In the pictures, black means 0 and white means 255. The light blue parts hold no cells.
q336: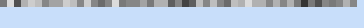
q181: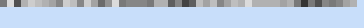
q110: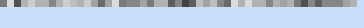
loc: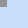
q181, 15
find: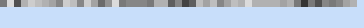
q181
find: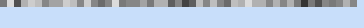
q336

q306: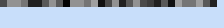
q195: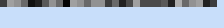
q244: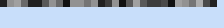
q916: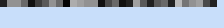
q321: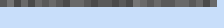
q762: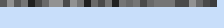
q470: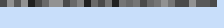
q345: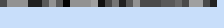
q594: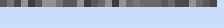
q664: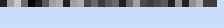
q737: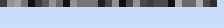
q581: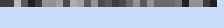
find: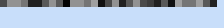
q306
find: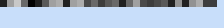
q664
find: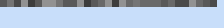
q594
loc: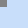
q470, 11
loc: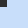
q737, 30

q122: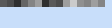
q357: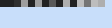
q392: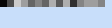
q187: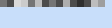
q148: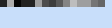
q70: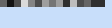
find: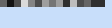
q70
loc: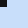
q70, 1
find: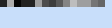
q148
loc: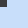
q148, 7
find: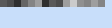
q122
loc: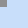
q122, 11

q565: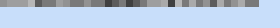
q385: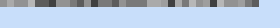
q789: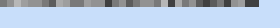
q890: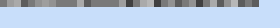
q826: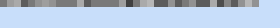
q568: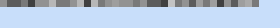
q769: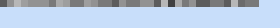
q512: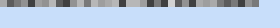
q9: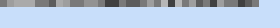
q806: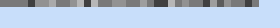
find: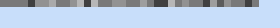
q806
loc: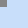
q826, 32
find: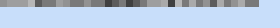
q565
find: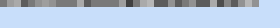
q826
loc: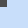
q826, 31
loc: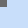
q769, 34

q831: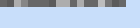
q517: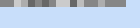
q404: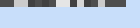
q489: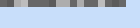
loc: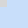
q404, 11
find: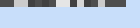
q404
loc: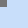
q831, 15

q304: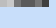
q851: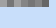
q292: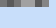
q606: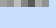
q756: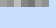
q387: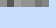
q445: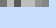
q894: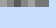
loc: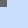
q851, 6
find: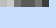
q304
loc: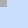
q606, 5

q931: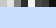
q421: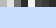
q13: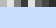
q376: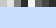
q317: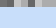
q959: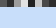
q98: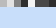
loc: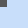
q959, 0
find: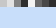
q376
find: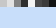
q931
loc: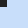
q959, 4

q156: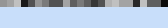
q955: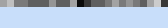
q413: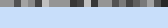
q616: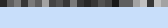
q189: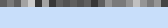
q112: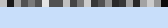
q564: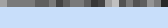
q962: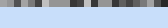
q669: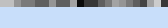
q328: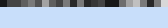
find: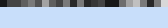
q328
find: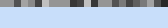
q413
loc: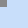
q413, 4
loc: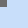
q328, 17
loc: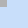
q156, 15

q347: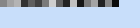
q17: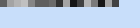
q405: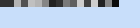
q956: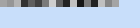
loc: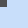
q405, 3
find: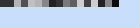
q405
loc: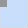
q956, 1

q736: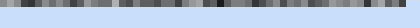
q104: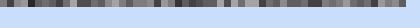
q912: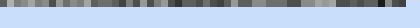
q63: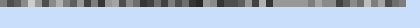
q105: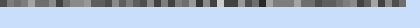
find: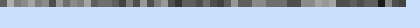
q912
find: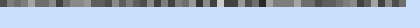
q105

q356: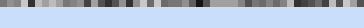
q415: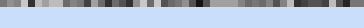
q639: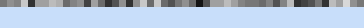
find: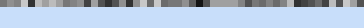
q356
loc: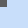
q356, 27
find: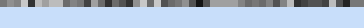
q415
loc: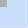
q639, 8

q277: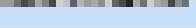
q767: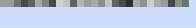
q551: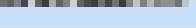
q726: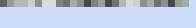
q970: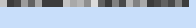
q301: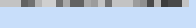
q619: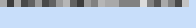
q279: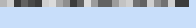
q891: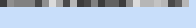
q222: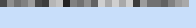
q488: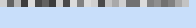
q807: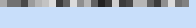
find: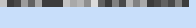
q970
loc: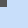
q619, 22
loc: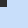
q767, 18

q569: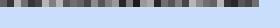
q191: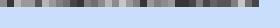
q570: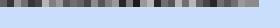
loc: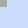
q569, 21
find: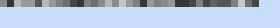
q191

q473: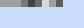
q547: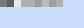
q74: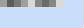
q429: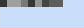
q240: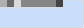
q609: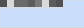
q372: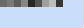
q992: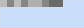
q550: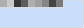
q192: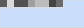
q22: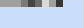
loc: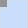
q429, 5
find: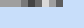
q473
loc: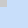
q550, 1
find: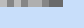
q992

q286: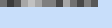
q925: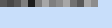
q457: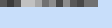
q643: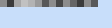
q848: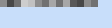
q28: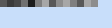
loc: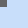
q643, 10
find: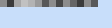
q643
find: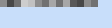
q848
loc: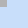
q643, 4
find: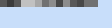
q457
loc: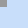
q643, 5

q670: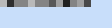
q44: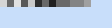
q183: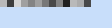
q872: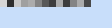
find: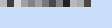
q183
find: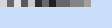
q44
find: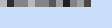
q670
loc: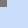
q183, 6

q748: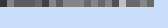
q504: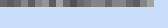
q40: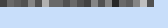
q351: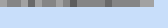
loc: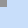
q504, 6
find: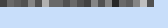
q40
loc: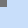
q504, 12
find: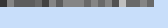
q748
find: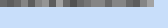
q504

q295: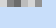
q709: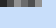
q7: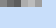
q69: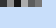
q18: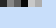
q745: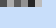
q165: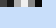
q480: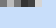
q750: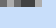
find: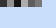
q69
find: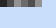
q709
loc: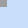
q7, 5
